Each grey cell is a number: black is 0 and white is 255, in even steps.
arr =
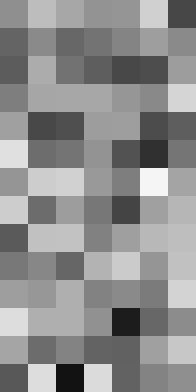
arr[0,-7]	143
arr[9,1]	135
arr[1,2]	103
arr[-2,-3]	97
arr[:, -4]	[147, 115, 94, 167, 157, 147, 153, 119, 129, 179, 130, 145, 99, 219]
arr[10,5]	123
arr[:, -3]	[149, 132, 72, 150, 158, 82, 126, 68, 159, 203, 138, 28, 97, 98]
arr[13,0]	88
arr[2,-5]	114
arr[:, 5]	[208, 158, 77, 137, 76, 48, 245, 160, 184, 149, 123, 103, 160, 131]
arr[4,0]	160
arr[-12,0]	92
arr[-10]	[160, 72, 79, 157, 158, 76, 94]
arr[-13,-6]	138
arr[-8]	[149, 205, 209, 153, 126, 245, 164]
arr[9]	[120, 135, 102, 179, 203, 149, 193]
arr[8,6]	190
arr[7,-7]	205
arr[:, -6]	[189, 138, 172, 166, 72, 109, 205, 108, 193, 135, 151, 175, 108, 221]
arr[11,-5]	175

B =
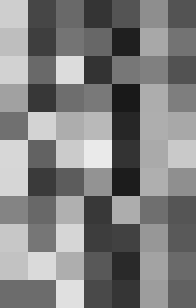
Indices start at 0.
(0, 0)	206
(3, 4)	25
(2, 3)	51
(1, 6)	115
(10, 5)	157
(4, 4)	38
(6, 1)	58
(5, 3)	234
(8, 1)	118
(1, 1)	62
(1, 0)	190
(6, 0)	214
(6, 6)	143
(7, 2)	176
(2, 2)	220
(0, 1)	70
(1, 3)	103
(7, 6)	85
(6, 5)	175
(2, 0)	210
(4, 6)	168
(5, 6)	201

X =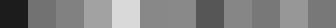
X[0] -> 28
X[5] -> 136
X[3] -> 162
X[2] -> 129

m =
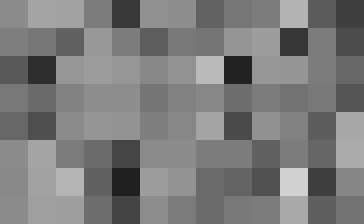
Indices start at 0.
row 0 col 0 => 139
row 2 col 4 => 150
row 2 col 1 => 46
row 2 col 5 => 136
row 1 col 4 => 124
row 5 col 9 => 97
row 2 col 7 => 186
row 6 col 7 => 107
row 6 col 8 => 99
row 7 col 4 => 68
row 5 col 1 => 164
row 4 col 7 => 164
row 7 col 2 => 158
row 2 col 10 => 149
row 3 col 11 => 120
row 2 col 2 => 150
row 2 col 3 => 156
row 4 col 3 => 149
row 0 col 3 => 124
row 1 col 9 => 157
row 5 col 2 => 124
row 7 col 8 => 121
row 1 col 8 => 149
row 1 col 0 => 126
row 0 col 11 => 91
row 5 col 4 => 69
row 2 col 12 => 104

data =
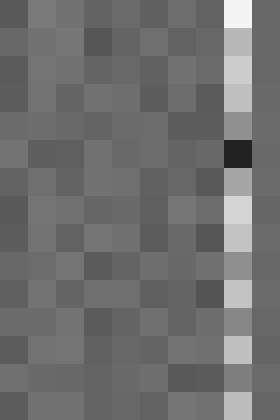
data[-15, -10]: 89
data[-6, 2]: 117
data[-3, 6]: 115
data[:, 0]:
[89, 104, 91, 93, 107, 115, 98, 89, 93, 104, 96, 107, 92, 111, 92]
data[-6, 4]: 101
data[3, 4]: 110
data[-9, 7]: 89
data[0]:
[89, 122, 114, 99, 107, 96, 110, 98, 244, 104]
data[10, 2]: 101
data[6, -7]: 114
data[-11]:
[107, 109, 105, 100, 107, 108, 93, 92, 145, 107]
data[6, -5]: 97
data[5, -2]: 34
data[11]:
[107, 107, 115, 91, 101, 112, 100, 109, 135, 103]
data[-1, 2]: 114
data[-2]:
[111, 106, 104, 100, 106, 110, 89, 91, 127, 107]
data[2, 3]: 101
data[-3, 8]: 192
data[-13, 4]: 105
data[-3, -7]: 97
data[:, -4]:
[110, 98, 114, 109, 93, 100, 103, 118, 105, 104, 101, 100, 115, 89, 117]
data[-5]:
[96, 115, 101, 111, 111, 96, 101, 84, 195, 107]
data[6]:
[98, 111, 99, 114, 111, 97, 103, 89, 166, 107]
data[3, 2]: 101
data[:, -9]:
[122, 114, 116, 115, 109, 94, 111, 117, 115, 108, 115, 107, 115, 106, 114]
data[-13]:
[91, 116, 113, 101, 105, 97, 114, 107, 205, 103]
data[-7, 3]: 117
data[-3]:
[92, 115, 116, 97, 103, 100, 115, 112, 192, 101]
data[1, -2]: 184
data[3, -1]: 106
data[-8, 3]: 102

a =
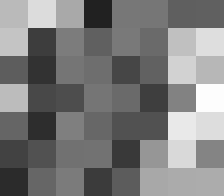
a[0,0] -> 186
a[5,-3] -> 150
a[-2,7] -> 132
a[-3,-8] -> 101
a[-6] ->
[196, 61, 124, 96, 121, 106, 192, 222]
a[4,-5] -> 103
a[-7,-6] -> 169
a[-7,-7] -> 220
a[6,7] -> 172
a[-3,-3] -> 81
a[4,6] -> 233
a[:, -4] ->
[119, 121, 70, 106, 81, 57, 92]
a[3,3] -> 117

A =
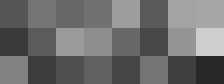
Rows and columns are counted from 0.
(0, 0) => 86
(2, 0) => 130
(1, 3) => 141
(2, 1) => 60
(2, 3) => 96
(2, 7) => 41
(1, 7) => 206

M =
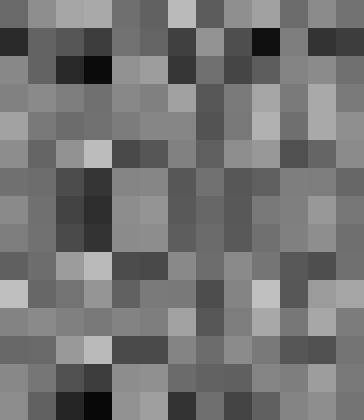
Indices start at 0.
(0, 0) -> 105
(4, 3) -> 113
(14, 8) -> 68
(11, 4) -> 131
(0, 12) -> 114
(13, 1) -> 118
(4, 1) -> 121
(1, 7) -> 147
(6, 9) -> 95
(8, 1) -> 113
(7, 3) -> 45
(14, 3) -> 8
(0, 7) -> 92
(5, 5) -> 86
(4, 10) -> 111
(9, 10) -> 88
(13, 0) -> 136
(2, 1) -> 99
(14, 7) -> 111
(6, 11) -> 125
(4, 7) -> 83
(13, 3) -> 60
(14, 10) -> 132
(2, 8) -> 69
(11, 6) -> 162
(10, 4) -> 97
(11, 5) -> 126
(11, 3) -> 120
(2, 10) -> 132
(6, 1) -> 109
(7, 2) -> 67
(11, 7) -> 87
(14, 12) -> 115
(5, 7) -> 95
